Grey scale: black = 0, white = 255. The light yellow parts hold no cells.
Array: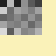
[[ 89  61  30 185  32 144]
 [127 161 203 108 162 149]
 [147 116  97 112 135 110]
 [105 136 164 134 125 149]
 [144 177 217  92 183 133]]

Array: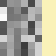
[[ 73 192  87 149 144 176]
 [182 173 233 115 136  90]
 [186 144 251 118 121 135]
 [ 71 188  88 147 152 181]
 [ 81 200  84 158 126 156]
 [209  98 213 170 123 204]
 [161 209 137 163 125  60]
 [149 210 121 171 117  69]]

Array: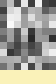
[[ 66  55 124 189  74 230  61 241]
 [ 95 126  64 215 231 123 182 173]
 [165 191 116 239 235 158 223 174]
 [158 232  85 250 214 159 177 207]
 [128 127 126 162  90 202  55 152]
 [152  48  96 160  83 171  41 154]
 [199 186 158 107  68 111  68  97]
 [207 238 219  56  79 136  85  92]
 [156 166 169 173 178 124 204 170]
 [ 79  93 115 166  84 229  70 188]]

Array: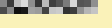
[[ 89 143 136  58 190 219 142  54 187  63  83 123 215  84]
 [181 196  74 135  15  24 161 155  67 198 203  50  61 145]]

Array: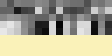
[[116 139 123  85 126 120 120 137 131  94 136 120 111 110  79 124]
 [148 204  99 101  26  62  70 211 122  72 199  74  65  76  97 205]
 [122  90 134 150 144 128 113  99  98 135  80 132 101 151 128  84]
 [134  43 213 228 203 138 115  26  28 214   4 201 126 216 217  18]
 [146  53 231 215 197 143 103  34  13 215  16 196 114 228 213  14]]

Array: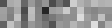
[[176 180  82 170 178 103 153 123 148  76 114  84 206 177 162 188]
 [146 145 161 134 169  75 190 129  37 158 164 202 144 198 143 134]
 [192 138 158 128 193  90 186 131 103 120 136 144 142 219 159 141]
 [132 177  99 193 156 104 152 135 119  83 153 145 181 159 150 221]]
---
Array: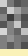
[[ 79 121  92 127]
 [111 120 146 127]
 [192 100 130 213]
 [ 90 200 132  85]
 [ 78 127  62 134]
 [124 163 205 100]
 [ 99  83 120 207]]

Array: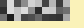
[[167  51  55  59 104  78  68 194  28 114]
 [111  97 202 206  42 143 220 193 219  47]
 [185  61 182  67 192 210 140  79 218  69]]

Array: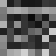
[[ 90 205 101 147 208 177 167 123]
 [ 96  51  36  59  52  37  38 135]
 [ 44 193  36  52 123 155  72 144]
 [202  49 114  99  51  32  73  32]
 [ 36  98  20  39  53 144  50 177]
 [117  25  71  11  51  28  38 117]
 [156 164 143 140 162 173 163 124]
 [ 52  57  27  24  25  60  30 174]]

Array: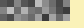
[[160 106 163  59 160 107 130 146  76  99]
 [ 60  77 118 154 109 119 178 109 191 132]
 [130  71 108 140 189  70  86 133  73  87]]

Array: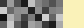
[[169  28  58 144 162  51  93 202  97]
 [199 100 209  29 123  68 137 179  18]
 [136 128  65 142  32 146 141 106 204]
 [119  82 109 131 192  27  82 157  57]]

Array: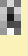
[[107 246 152]
 [ 77  73 166]
 [160  25 189]
 [212  77 200]
 [114 215 139]]

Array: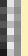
[[145 201  26]
 [143 233  51]
 [137 172  72]
 [145 233  59]
 [140 185  88]
 [156 227  65]
 [142 189  88]
 [156 228  53]]
